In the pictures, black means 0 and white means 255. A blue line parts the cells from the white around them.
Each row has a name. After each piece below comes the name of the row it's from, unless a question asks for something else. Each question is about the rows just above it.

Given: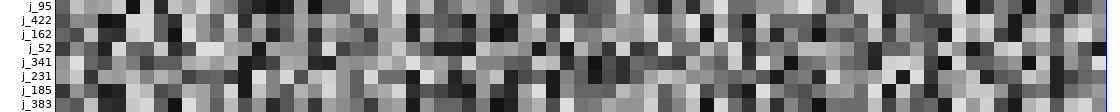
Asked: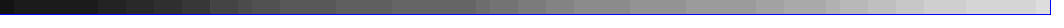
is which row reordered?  j_422
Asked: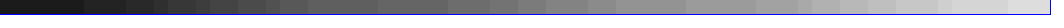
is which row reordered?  j_185
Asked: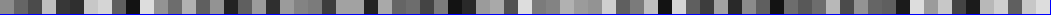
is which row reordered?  j_162
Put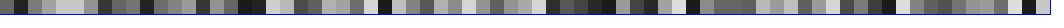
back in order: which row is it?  j_185
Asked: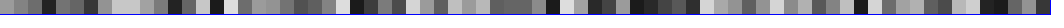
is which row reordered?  j_185
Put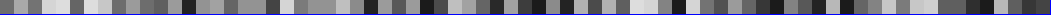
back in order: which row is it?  j_231
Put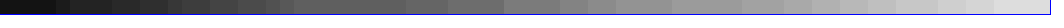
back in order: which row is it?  j_341

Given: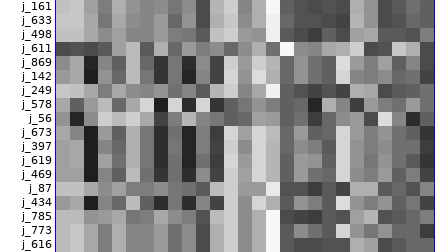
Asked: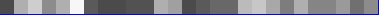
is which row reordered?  j_616
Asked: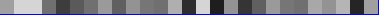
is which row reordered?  j_619
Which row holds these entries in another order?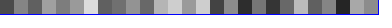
j_869
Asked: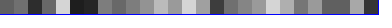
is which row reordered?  j_673
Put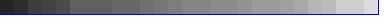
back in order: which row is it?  j_56
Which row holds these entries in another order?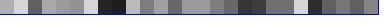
j_673

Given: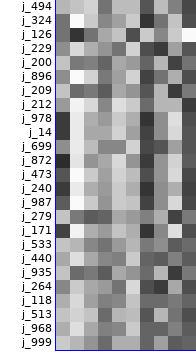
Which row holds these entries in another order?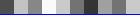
j_324
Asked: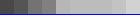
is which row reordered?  j_494

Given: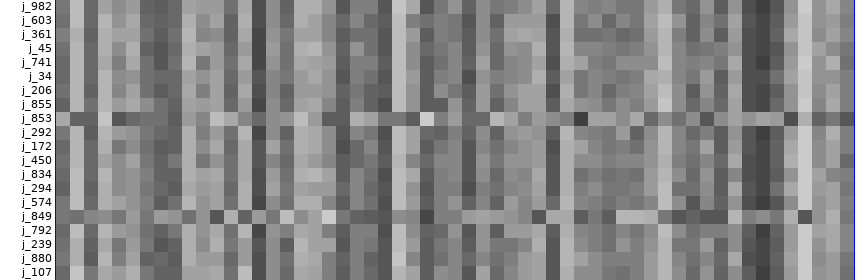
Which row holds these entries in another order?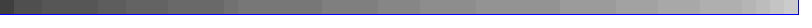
j_982
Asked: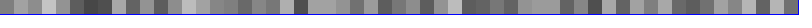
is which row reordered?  j_206
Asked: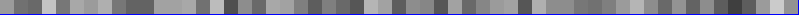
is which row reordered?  j_107
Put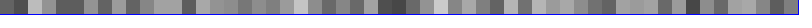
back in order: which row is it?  j_855
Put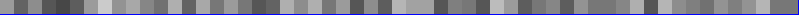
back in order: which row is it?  j_239

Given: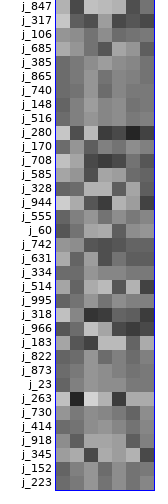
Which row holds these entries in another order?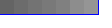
j_152
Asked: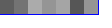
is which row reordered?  j_685
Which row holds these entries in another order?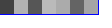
j_514
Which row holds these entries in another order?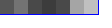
j_708
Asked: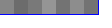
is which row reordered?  j_223
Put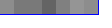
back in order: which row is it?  j_23

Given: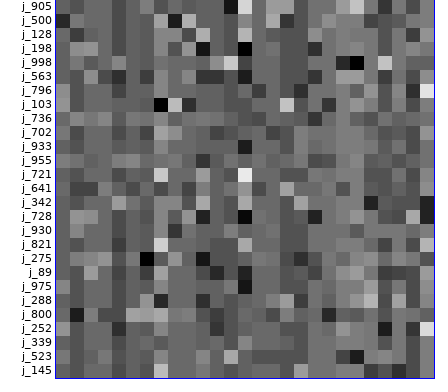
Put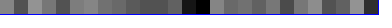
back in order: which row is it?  j_198
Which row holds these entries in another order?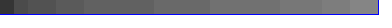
j_930
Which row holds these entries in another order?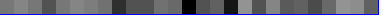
j_198
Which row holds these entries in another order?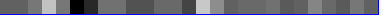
j_998
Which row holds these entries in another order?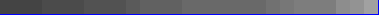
j_641
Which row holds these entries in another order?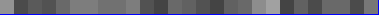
j_702

